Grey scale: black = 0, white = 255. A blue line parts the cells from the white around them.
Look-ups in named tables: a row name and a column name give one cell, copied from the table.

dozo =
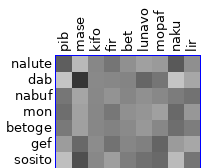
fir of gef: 114
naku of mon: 105
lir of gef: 167
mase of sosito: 79
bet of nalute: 144
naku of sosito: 187
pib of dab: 196
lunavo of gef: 128
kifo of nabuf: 136
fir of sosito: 158
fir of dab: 135
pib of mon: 110
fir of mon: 119
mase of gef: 104
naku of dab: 196
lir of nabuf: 114
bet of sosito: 125
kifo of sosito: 136

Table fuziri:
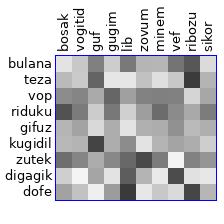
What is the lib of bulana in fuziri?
121
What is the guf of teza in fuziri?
100
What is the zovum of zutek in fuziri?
73
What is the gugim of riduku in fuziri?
120
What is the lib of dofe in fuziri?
58
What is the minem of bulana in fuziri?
182
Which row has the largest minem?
digagik

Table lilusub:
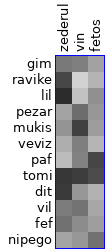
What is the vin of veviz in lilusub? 127
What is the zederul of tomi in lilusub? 55
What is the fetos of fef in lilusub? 158
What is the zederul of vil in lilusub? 124
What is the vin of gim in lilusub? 127
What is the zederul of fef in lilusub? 113
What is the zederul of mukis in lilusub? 148
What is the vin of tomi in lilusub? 60
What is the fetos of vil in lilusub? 167
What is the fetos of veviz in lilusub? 181
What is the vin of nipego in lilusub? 150
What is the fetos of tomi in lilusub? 76
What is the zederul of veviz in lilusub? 174
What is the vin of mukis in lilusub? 65
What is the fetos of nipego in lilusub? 113
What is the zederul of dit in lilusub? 58
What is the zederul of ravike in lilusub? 71
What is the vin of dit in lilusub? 150
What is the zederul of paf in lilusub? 188

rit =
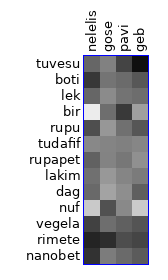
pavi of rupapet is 119
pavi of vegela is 96
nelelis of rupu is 78
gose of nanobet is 124
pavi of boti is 107
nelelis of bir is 236
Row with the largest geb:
nuf

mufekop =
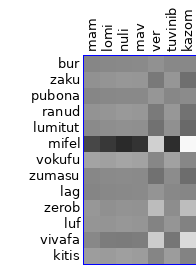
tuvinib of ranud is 151
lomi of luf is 148
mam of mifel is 71
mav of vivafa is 125
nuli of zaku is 151
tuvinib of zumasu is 140
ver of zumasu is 113
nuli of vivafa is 123
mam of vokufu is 163
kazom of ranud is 114
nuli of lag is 137
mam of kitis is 157

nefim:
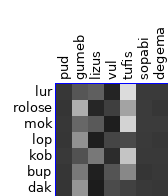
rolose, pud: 53
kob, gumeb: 82
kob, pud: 57
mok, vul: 30
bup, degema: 56
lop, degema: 55
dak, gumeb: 149
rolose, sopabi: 59
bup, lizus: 32
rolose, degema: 54
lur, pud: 55
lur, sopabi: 58
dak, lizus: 28
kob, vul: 44
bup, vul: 84
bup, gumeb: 121
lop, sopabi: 58
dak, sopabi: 57
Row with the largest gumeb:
rolose

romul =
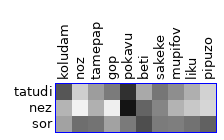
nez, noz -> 242
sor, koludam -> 162
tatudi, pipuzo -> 210
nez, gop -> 239
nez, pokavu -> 20
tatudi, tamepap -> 157
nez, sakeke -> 133
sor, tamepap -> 115
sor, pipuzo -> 97
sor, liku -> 114
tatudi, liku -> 175
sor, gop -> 162

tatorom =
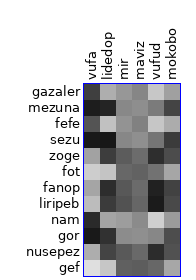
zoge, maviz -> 108
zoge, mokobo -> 76
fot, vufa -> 205
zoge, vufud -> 46
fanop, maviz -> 107
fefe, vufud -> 198
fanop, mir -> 88
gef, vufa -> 223
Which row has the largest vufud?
nam

